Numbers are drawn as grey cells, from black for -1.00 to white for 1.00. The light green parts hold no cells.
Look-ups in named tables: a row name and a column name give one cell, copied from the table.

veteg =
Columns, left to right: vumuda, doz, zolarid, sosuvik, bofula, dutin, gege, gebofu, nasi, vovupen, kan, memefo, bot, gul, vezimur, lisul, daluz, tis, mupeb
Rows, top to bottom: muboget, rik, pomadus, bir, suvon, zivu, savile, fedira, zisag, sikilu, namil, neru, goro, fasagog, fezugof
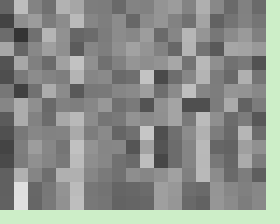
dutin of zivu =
0.41
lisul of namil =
-0.20
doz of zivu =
-0.04
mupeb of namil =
0.13
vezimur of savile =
0.04
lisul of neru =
-0.06
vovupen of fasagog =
-0.19
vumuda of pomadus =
-0.15
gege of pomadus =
-0.16
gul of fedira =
-0.38

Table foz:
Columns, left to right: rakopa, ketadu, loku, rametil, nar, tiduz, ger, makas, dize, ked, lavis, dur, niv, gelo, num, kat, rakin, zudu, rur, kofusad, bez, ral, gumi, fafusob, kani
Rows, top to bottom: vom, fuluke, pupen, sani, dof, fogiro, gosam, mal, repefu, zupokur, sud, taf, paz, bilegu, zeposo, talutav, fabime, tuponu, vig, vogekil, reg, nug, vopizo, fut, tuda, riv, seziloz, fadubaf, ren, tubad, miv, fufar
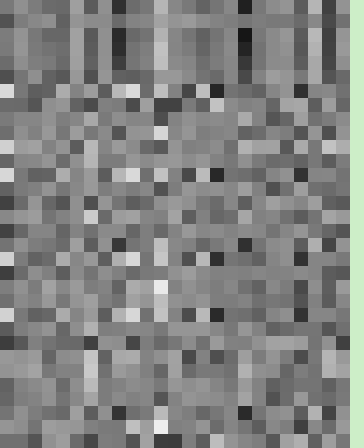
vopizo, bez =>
0.12
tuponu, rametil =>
-0.07
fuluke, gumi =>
0.07
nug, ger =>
0.25
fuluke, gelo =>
0.21
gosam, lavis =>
-0.15
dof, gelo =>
0.04
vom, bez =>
0.16
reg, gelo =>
0.14
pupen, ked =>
-0.18
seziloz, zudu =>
0.39
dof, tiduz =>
0.25
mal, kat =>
0.52

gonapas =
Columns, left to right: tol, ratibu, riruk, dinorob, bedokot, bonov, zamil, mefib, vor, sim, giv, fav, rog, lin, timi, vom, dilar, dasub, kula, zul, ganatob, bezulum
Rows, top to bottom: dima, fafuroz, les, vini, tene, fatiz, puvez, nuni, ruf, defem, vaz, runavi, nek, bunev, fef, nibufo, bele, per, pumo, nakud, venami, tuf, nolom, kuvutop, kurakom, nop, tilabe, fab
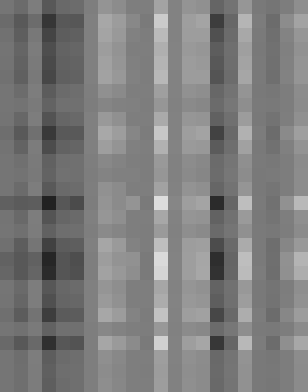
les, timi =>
0.23
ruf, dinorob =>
-0.35
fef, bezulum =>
0.45
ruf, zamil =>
0.00
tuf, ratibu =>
-0.20
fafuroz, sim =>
0.07
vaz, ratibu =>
-0.22
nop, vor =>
0.07
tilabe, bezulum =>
0.09
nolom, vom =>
-0.44
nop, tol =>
-0.08
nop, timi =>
0.10
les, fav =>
0.46
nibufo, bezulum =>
0.12
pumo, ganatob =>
0.14

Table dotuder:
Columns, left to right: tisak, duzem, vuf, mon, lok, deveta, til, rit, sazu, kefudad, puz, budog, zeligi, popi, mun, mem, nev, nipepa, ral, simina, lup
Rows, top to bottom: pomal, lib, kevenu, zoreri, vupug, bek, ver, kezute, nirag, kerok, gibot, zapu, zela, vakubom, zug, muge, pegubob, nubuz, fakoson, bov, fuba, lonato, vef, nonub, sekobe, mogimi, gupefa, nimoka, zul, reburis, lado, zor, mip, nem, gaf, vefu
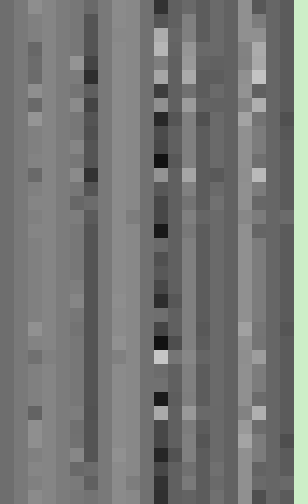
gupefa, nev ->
-0.23
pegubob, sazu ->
0.09
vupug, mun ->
-0.22
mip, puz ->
-0.11
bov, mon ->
0.04
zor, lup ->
-0.39
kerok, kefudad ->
0.07
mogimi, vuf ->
-0.12
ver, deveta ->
-0.09
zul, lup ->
-0.29
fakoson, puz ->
-0.11
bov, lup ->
-0.29
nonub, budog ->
-0.46
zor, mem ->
-0.17
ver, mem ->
-0.17
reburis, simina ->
-0.20
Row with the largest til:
vefu

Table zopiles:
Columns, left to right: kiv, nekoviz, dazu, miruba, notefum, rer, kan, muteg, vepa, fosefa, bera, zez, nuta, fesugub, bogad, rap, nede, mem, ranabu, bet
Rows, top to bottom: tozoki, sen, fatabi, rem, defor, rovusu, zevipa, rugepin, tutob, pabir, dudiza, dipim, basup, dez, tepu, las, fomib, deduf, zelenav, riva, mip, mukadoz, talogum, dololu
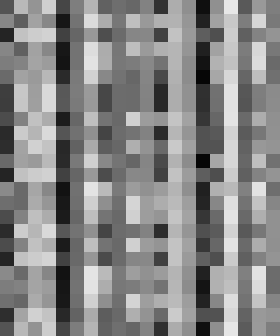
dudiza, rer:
-0.23
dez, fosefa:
0.22
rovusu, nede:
0.69
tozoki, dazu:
0.16
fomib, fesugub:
0.17
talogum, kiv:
-0.64
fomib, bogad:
-0.37
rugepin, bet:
0.10
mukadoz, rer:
-0.13
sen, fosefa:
0.50
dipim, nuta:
0.40

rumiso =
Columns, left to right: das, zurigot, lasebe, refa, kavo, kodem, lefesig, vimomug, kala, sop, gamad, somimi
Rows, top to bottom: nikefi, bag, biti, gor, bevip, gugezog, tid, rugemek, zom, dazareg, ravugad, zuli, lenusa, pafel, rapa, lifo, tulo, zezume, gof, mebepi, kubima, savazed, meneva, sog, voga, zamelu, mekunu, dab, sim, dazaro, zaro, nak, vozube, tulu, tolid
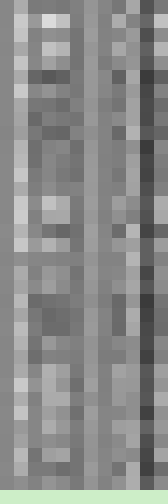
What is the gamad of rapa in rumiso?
-0.31
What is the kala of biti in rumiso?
0.05
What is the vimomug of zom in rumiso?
0.02
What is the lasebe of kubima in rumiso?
0.08
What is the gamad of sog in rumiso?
-0.43
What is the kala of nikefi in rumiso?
-0.07
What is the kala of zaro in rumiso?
0.24
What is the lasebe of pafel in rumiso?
-0.01
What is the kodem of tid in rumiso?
-0.06
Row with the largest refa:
bag

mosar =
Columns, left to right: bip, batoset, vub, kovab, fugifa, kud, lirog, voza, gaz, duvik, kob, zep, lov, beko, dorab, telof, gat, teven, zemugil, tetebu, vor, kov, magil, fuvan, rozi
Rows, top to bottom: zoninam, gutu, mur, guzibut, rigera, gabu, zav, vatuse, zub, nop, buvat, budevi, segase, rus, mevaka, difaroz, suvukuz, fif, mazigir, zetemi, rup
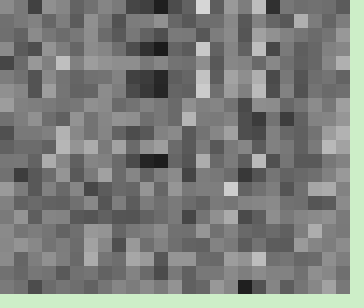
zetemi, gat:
0.08
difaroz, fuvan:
0.13
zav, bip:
0.13
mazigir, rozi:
-0.01
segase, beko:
-0.47
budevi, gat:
-0.03
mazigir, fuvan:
0.12
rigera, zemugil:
-0.18
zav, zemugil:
0.47
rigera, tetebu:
0.07
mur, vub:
0.09
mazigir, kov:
-0.19
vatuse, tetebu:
0.10
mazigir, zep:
-0.32
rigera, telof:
-0.31
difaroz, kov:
0.04
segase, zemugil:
-0.34
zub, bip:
-0.11
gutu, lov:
-0.19
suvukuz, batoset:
-0.08
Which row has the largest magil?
suvukuz

